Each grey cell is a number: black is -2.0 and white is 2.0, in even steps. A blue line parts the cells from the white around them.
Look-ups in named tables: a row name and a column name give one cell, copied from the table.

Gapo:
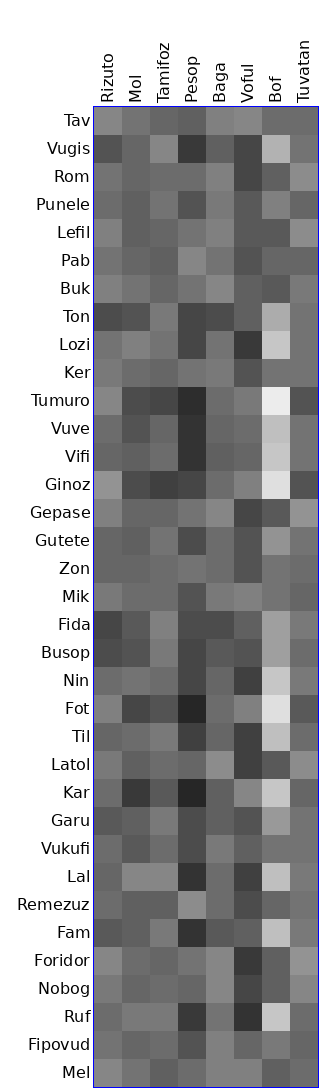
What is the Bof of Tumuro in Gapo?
1.7
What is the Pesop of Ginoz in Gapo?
-0.9
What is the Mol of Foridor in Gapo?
-0.3
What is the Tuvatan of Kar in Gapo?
-0.4
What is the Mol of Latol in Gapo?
-0.5
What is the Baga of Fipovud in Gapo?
0.0
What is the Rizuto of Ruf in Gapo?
-0.3
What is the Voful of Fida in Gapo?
-0.5
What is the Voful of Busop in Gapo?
-0.7
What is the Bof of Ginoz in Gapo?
1.5
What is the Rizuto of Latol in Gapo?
-0.1
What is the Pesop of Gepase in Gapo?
-0.2
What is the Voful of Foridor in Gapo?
-1.1
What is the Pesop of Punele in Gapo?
-0.7
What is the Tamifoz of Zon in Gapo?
-0.3
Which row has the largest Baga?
Latol

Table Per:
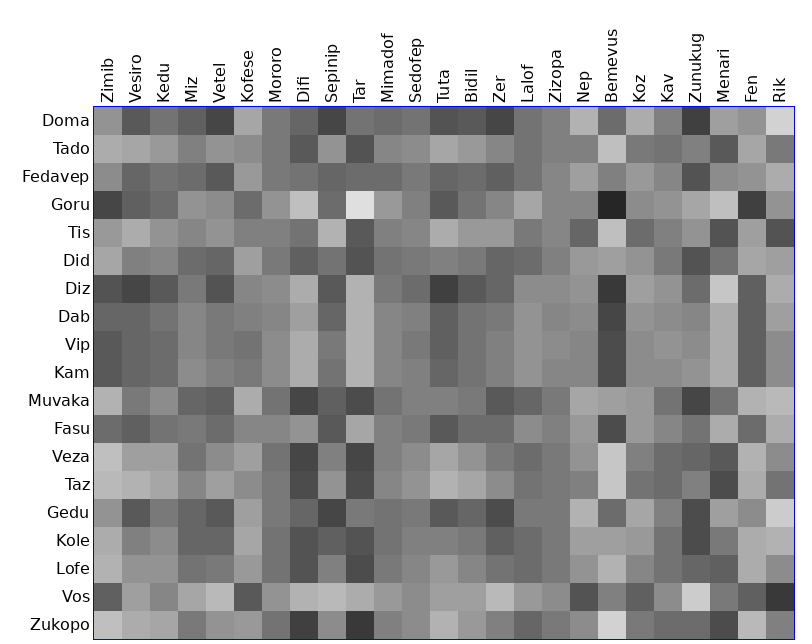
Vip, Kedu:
-0.3
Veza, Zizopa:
-0.1
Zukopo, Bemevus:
1.3
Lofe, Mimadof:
-0.1
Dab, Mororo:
0.1
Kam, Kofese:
-0.1
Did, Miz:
-0.3
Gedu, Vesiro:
-0.6
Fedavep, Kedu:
-0.2
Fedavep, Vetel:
-0.6
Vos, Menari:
-0.1
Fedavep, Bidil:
-0.3
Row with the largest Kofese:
Muvaka

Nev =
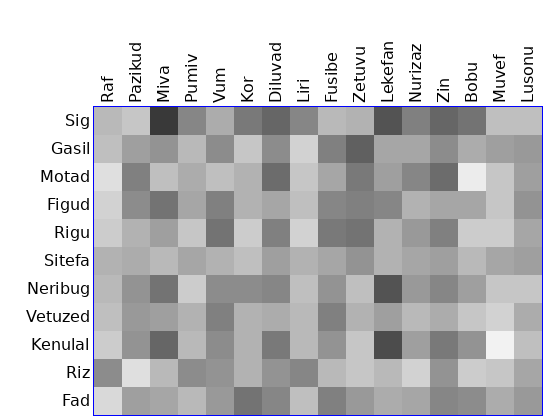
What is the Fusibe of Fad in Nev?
0.0
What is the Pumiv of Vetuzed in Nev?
0.8
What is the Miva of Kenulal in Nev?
-0.4
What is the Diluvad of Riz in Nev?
0.3
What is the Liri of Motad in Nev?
1.1
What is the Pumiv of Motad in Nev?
0.7
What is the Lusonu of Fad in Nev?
0.4
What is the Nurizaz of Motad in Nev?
0.1
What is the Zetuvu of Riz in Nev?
1.1
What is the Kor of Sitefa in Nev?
1.0
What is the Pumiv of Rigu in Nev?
1.1
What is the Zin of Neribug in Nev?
0.1
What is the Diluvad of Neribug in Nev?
0.1
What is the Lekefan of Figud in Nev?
0.1
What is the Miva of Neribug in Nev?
-0.2
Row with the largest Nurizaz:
Riz

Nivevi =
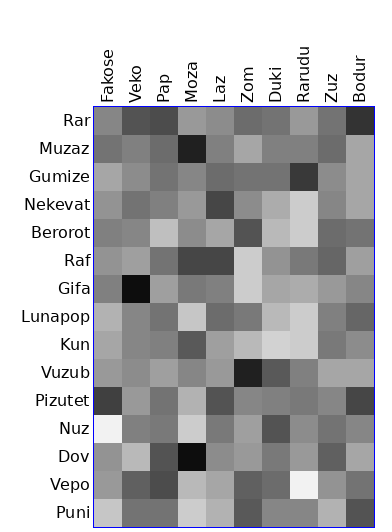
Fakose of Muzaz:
-0.2
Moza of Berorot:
0.2
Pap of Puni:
-0.2
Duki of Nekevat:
0.7
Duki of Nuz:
-0.7
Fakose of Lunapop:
0.8
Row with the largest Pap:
Berorot

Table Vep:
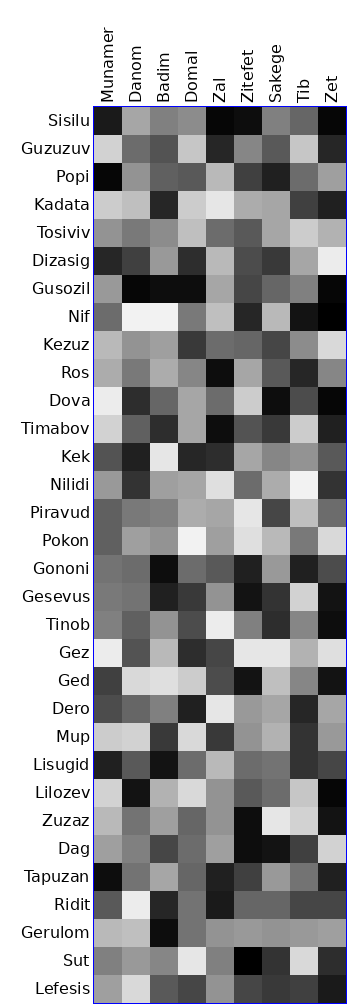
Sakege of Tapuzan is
0.4
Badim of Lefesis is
-0.6
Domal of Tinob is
-0.8
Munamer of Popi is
-1.9
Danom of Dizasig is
-1.0
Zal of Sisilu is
-1.9
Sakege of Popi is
-1.5
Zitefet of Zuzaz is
-1.8
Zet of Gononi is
-0.8
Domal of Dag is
-0.3
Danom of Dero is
-0.4
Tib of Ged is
0.1
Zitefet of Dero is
0.4
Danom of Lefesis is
1.4
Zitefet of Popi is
-1.0
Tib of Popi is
-0.3
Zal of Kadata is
1.6
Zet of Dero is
0.6

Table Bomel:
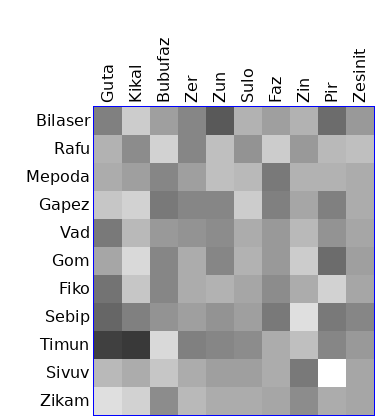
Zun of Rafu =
1.0
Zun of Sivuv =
0.5
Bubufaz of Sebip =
0.3
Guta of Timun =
-1.0
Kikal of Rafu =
0.2
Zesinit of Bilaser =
0.4
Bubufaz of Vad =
0.4
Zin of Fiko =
0.7

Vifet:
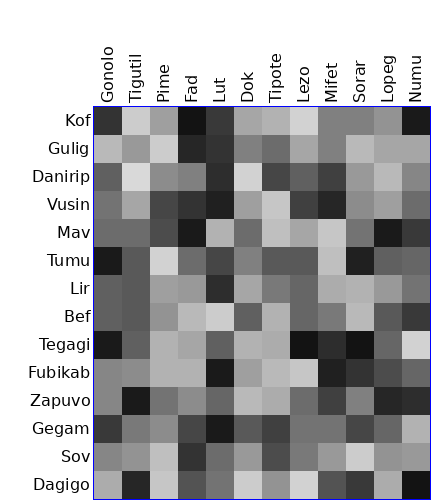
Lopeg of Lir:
0.4
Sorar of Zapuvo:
0.0
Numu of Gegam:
0.8
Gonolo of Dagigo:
0.7
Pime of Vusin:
-0.9
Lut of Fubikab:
-1.6
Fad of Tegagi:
0.6
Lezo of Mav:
0.6
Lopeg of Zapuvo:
-1.4
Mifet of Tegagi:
-1.3
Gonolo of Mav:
-0.3
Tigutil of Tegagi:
-0.5
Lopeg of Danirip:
0.9
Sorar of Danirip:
0.4

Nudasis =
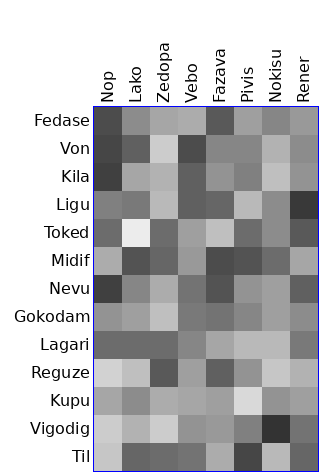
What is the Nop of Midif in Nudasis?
0.7
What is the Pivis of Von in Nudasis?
0.1
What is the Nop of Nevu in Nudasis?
-1.0
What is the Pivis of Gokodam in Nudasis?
0.1
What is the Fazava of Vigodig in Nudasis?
0.4
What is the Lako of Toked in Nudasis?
1.7
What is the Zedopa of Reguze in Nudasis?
-0.6
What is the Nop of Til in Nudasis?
1.1
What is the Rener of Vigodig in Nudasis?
-0.2
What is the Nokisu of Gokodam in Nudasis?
0.5
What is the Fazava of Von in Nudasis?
0.1
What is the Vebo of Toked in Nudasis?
0.5
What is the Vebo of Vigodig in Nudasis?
0.3
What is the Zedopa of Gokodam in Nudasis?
1.0
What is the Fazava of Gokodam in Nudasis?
-0.2
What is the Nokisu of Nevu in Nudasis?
0.5
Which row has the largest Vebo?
Fedase

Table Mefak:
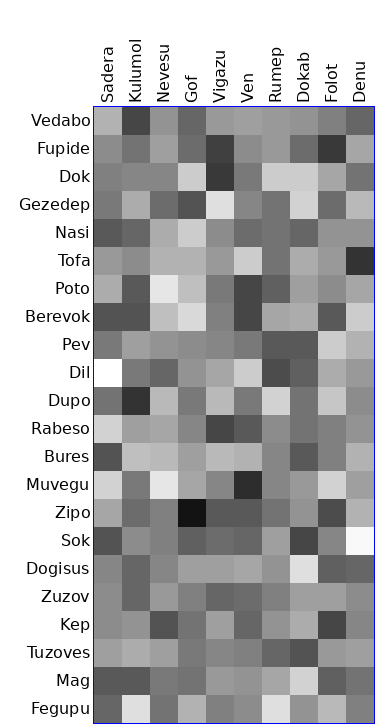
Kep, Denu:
0.1
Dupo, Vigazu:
0.9
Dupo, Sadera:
-0.2
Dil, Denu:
0.4
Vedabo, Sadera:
0.8
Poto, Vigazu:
-0.1
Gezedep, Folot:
-0.3
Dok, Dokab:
1.2
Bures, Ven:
0.8
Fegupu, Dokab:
0.3
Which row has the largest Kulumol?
Fegupu

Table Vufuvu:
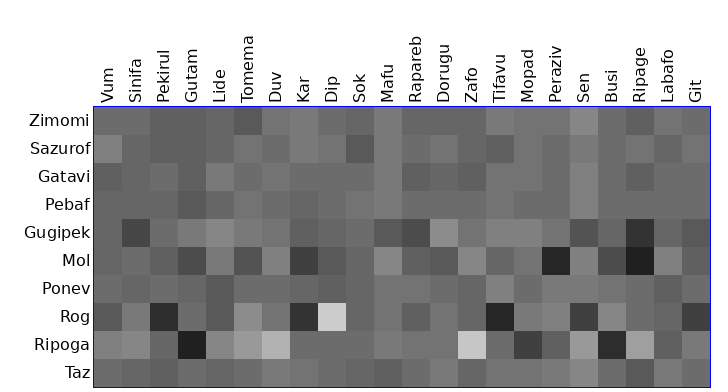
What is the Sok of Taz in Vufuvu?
-0.4
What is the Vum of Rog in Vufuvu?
-0.6
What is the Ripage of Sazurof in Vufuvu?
-0.2
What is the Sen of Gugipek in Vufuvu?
-0.7
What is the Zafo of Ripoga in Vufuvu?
1.1
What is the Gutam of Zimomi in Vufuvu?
-0.5
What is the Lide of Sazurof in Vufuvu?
-0.4
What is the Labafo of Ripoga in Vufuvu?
-0.5
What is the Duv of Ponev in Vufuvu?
-0.3
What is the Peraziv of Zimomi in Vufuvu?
-0.2
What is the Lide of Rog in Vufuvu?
-0.6
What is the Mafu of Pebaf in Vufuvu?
-0.1
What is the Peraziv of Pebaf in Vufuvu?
-0.3
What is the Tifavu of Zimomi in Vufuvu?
-0.1
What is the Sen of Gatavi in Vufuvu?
0.0
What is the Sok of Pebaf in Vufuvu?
-0.2
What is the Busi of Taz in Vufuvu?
-0.3
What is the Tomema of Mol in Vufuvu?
-0.7
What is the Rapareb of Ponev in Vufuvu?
-0.2
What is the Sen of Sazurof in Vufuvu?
-0.1
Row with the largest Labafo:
Mol

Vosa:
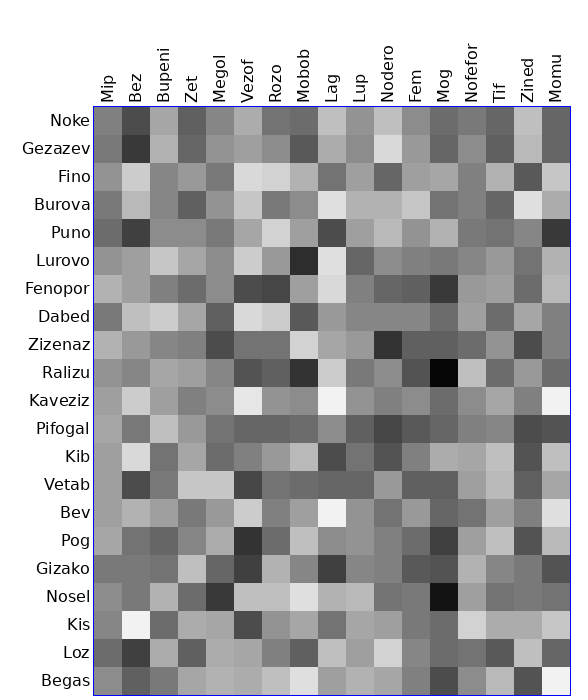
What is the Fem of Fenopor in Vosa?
-0.5
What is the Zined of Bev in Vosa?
0.0
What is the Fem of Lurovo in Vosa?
0.0
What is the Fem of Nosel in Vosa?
-0.1
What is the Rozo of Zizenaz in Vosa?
-0.2
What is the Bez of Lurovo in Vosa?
0.5
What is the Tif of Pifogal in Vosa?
0.1
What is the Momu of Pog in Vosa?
0.9
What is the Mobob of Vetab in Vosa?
-0.3
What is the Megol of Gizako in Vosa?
-0.4
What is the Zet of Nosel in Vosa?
-0.3
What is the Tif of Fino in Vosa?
0.8
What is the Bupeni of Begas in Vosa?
-0.1
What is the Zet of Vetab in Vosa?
1.1
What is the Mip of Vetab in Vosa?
0.5
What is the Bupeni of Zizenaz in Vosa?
0.1
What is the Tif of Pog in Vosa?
1.0
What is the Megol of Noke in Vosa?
0.1

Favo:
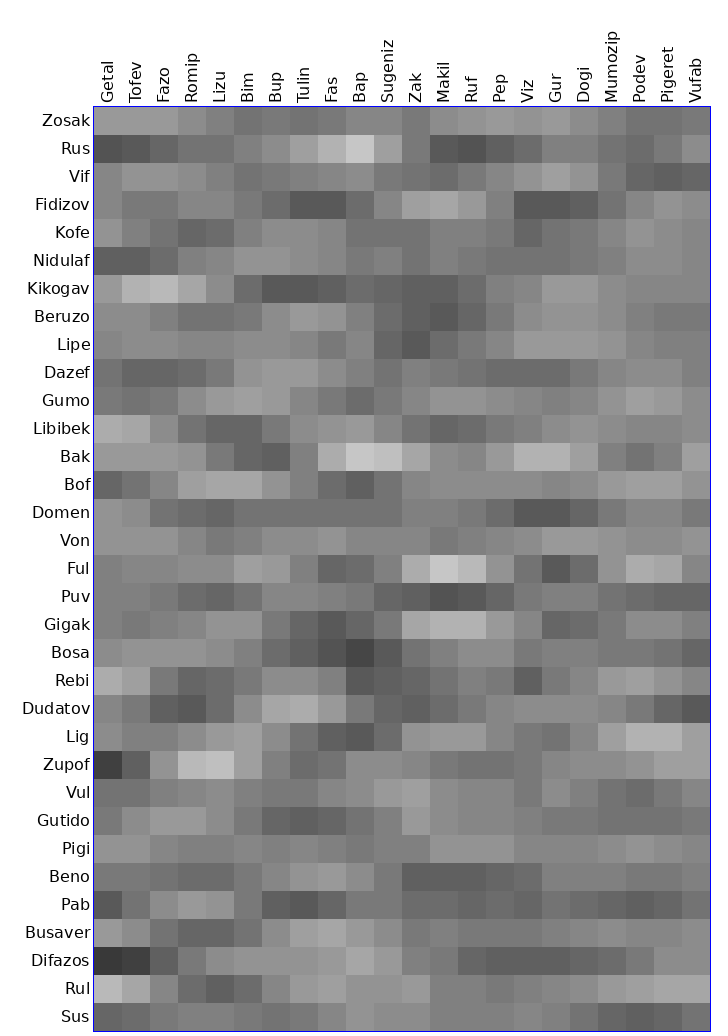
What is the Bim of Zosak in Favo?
-0.2
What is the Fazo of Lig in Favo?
0.0
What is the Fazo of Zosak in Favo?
0.4
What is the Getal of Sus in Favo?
-0.4
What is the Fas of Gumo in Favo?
-0.1
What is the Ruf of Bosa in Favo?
0.2
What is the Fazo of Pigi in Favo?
0.1
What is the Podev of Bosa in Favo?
-0.1
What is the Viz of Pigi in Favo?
0.1
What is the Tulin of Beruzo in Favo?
0.4
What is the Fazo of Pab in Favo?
0.2
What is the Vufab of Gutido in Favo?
-0.1
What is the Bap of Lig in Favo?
-0.6
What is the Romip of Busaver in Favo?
-0.4
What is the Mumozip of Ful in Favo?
0.3
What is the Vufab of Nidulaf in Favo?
0.1
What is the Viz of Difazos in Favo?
-0.5
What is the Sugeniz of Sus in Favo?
0.2
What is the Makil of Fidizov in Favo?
0.6
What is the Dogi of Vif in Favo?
0.3

